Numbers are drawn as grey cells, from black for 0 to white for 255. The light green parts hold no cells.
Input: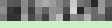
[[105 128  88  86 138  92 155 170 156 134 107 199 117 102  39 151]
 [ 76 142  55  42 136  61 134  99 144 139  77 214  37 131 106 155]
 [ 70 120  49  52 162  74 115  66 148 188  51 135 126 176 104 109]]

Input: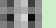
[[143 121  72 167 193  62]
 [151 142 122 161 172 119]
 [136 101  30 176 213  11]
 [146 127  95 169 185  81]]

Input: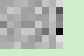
[[215 165 166 178 183 164 154 194 179]
 [ 85 166 201 191 162 160 206 143 192]
 [132 185 166 176 162 167 159 162 196]
 [140 133 179 167 147 147 199 165 187]
 [ 13 195 152 177 200 198 153 114 184]
 [224 169 162 174 182 161 148 198 169]
 [202 174 176 199 164 163 182 189 168]]

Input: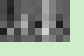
[[ 93  74  41  85 100  95 100 168 126 100]
 [ 93  71  32  87 100 100  91 170 128 100]
 [ 95  76  47  82 148  90 100 160 122  74]
 [103 100  62 122 175  78  33 173 142  29]
 [ 65  31 146  65 139  76 127 211 100 107]
 [114  85 100  78 100 100  76 141 124  85]]

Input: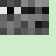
[[139  58  84  64 134 104 146]
 [ 18 233   8 211  30  21  76]
 [108 101  62 106 135 124 124]
 [ 48 107 124 108  70 119  23]
 [ 93  72 118  75  92 106  76]]

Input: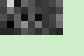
[[104  76 211  23 104  84  54  61  72]
 [ 72  62 122  70  47  83  66  58  50]
 [123  80  52  97  14  92  11  55  70]
 [107  52   2  96 145  62 118  52  64]
 [ 37  38  39  48  87  70  48  75  48]]

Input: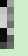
[[162   4]
 [121 195]
 [147 206]
 [112 211]
 [190  10]
 [ 91  14]
 [107  69]]

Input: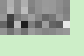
[[131 142 175 141 174 132 146 153 152 142]
 [127 140 181 139 188 126 145 155 152 140]
 [132 151  65 120 138 159 134 104 118 151]
 [233 101  55 186  29 126  90 157 100  92]
 [151 146 114 143 114 155 142 132 136 146]]
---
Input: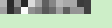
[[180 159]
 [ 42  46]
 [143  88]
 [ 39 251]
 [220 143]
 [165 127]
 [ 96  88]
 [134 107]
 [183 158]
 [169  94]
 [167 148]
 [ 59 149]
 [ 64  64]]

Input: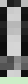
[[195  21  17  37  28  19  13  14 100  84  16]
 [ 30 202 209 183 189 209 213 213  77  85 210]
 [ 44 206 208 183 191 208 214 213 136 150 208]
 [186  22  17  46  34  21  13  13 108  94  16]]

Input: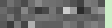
[[ 85 107  96  88]
 [113  89 119  59]
 [ 94  79  82 120]
 [ 75 134 107  69]
 [110  93 104 176]
 [137  57 120  99]
 [114  72 120  95]
 [112 117 113  96]
 [108  83 105  96]
 [ 98 204  92 125]
 [ 82 155  98 113]
 [ 66  43 104  88]
 [123  76  99 117]
 [116 128  91 129]
 [ 80 149 104 113]]

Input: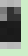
[[185 121 139  26  29  27 192]
 [179  50  49  28  25  28 185]
 [185  87  50  29  27  27 187]]

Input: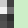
[[204 242  75  81]
 [ 64 111  44  59]]

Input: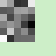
[[196  89 171 129  92 251]
 [156  96  71 150 200  47]
 [ 47 159 131 132 105 105]
 [ 55 163 103  59 140 107]
 [235 140  70   5  74 108]]

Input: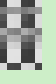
[[ 63 124  85  73 168 117  86  61  58 217]
 [223 148 219 220 135 179 211 226 226  70]
 [221 151 216 217 128 175 207 226 225  68]
 [ 64 123  83  71 174 118  81  61  59 217]
 [ 60 138  66  65 152 103  74  58  59 214]
 [221 149 219 219 129 180 210 226 226  70]]

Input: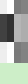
[[238 238  65  65  65  65 236 238 238]
 [254 254  49  49  49  49 252 254 254]
 [122 122 182 181 182 181 123 121 122]
 [130 130 173 173 173 173 131 130 130]]
